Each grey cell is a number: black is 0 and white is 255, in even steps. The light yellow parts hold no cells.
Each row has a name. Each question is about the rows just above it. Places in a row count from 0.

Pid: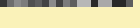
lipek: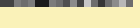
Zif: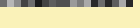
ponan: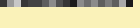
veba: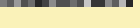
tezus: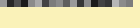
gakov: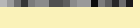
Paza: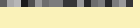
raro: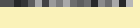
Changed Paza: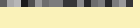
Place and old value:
11, [154]
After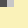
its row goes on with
[ 54  54 139  94 183  40]

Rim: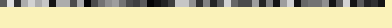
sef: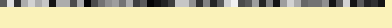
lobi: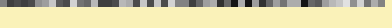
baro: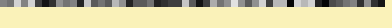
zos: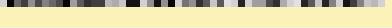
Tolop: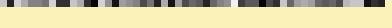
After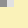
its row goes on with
[144  90 144 210  63 184 184   5 210 184 210  36   5  75  90 115 130  49
 144  49  20]
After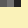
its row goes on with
[ 49  63  63 198  90  20  63 172 115 144 225 144  90 144 210  63 184 184
   5 210 184 210  36   5  75  90 115 130  49 144  49  20]
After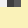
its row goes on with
[ 90   5  75  49 198 103 158 172 158 103  90 103  75 184 198 198  20  49
  36]

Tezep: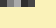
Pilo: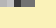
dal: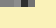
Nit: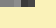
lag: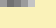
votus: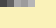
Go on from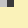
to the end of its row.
[114 114]
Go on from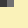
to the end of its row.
[114]
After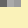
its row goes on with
[182]
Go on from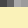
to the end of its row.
[182]
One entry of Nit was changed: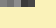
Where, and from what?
1, [129]
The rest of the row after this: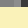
[70]
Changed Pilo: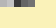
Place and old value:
3, [114]

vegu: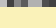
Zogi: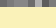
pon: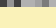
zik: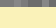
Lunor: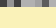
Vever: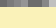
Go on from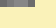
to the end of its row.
[177  92 123]
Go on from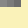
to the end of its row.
[108 135 108]
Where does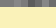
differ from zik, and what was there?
4, [108]
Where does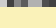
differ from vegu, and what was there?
0, [192]
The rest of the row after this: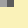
[177]

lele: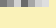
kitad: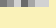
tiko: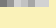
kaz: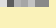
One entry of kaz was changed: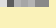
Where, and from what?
4, [194]
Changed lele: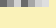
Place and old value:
0, [121]
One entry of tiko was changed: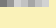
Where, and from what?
5, [210]
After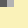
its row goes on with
[166 194 137 137]
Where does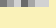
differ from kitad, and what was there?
1, [153]

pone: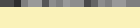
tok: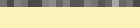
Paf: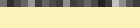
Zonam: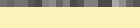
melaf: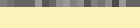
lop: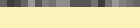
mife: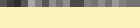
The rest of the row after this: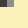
[ 61  74 101  74  34  61 195 141  86  61]
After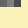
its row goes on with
[ 86 127 127  74  74 168 141 101  86]
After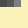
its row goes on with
[127  74  74 168 141 101  86]

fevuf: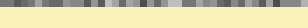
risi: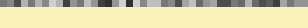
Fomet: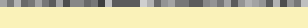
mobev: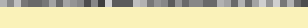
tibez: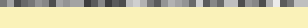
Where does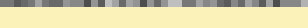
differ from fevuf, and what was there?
12, [91]
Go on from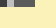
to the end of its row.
[ 91 207 178 105 148 163 119 119  91  91 135 148 119 163  91 148 178 163
 148  91 178  77 148 119 191]
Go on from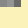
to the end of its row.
[ 91 135 105 163 135  91 163  77 135 135 135 178]

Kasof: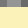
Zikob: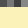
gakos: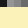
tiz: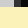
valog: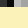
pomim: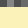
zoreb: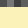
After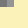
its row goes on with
[149 106]
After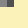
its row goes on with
[106]
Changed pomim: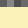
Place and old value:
0, [80]

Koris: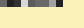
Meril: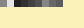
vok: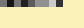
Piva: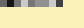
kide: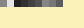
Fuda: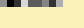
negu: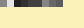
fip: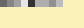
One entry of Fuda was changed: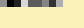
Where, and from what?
2, [50]
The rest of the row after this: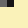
[118 202 118 145 145 202  65]
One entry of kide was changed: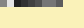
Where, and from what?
6, [133]
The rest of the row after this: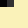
[216  92  92 133  50 174]

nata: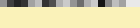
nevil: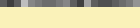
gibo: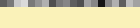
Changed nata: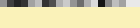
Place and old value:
13, [202]
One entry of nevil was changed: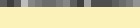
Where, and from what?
13, [94]
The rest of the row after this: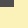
[ 94 108 121 148]
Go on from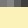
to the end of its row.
[162  94  79  79  94 108 121 148]
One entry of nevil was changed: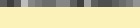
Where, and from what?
8, [121]
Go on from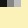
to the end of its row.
[162 233 233]

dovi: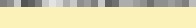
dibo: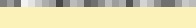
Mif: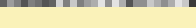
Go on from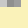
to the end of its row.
[127 200  98 112 173 173 157 143 112 143 143 157 143 127 188]
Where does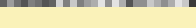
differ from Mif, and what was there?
2, [127]
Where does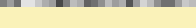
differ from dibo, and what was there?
3, [243]
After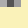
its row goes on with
[212 188 143 112 112 157 200 188]
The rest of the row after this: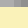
[112 143 143 157 143 127 188]

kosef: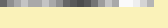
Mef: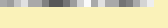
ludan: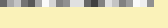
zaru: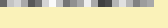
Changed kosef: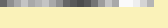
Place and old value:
5, [169]
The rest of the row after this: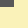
[116 157 212 250 169 224 169 169 116 129 169 212 238]
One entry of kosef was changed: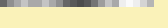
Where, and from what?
17, [250]
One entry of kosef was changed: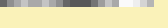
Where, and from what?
11, [76]

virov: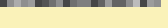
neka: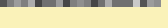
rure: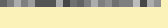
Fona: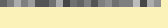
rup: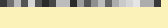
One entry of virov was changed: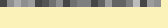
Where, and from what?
18, [143]
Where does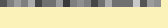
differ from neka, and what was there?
9, [70]

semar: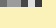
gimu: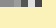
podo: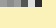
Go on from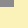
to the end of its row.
[156  85 223  71]
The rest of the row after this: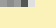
[46]
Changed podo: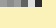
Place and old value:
3, [85]
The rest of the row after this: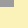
[ 71 223  59]
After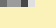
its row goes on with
[59]
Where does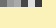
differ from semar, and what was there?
2, [156]

